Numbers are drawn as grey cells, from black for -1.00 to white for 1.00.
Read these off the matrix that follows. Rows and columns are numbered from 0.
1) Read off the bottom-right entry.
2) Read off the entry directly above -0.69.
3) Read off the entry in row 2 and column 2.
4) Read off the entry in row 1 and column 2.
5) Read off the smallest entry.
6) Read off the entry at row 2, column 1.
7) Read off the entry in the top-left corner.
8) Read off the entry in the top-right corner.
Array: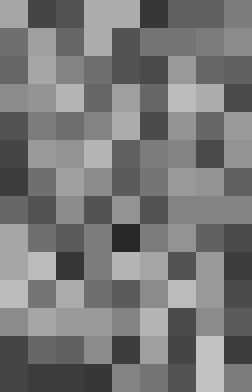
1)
-0.03
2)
0.15
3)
0.03
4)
-0.19
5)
-0.69
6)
0.30
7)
0.30
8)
-0.03

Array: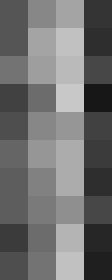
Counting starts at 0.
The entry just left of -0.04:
-0.27
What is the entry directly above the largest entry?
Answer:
0.46
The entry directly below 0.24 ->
-0.15
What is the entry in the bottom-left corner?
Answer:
-0.39
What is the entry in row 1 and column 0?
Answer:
-0.33
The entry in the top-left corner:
-0.33
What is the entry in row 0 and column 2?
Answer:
0.29
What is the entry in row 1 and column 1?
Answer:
0.29
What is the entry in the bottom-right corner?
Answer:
-0.76
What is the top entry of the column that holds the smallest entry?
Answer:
-0.59
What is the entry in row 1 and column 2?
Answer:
0.51
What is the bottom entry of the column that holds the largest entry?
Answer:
0.51

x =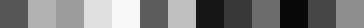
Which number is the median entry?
-0.15
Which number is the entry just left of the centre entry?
-0.27
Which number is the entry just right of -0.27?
0.50

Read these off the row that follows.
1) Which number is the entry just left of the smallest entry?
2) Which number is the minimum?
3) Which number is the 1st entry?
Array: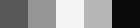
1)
0.43
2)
-0.91
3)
-0.30

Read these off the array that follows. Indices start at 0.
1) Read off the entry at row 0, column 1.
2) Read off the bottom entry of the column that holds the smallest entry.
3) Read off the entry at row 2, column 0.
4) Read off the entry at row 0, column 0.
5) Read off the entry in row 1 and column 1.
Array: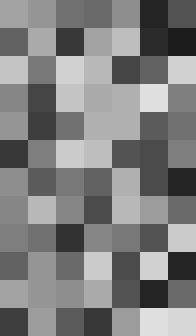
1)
0.17
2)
0.69
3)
0.54
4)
0.27
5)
0.33

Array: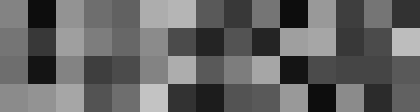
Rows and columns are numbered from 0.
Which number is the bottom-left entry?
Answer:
0.09
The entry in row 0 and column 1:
-0.90
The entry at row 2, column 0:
-0.14
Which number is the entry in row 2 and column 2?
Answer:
0.03
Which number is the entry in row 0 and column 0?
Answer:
0.03
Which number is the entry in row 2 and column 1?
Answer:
-0.84
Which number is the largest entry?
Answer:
0.53
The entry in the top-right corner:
-0.61
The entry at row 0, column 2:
0.15
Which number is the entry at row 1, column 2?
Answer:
0.25
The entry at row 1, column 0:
-0.08
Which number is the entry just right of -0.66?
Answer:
-0.24

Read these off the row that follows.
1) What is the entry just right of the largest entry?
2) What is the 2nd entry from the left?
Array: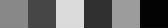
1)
-0.62
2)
-0.45

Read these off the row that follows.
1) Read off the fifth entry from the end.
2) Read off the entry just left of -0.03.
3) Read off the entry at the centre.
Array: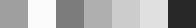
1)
-0.03
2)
0.97
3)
0.37

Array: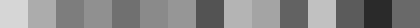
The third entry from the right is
-0.29
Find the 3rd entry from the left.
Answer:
-0.02
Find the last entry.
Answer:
-0.18
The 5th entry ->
-0.12

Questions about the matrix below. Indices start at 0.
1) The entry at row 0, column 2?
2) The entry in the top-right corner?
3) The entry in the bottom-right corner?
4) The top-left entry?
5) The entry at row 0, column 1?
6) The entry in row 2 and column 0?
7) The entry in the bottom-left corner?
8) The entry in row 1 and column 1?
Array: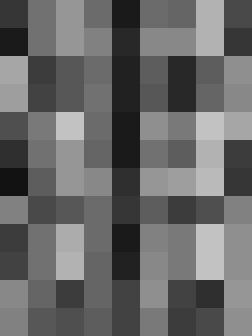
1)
0.18
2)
-0.43
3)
0.12
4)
-0.58
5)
-0.11
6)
0.30
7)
0.01
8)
-0.11
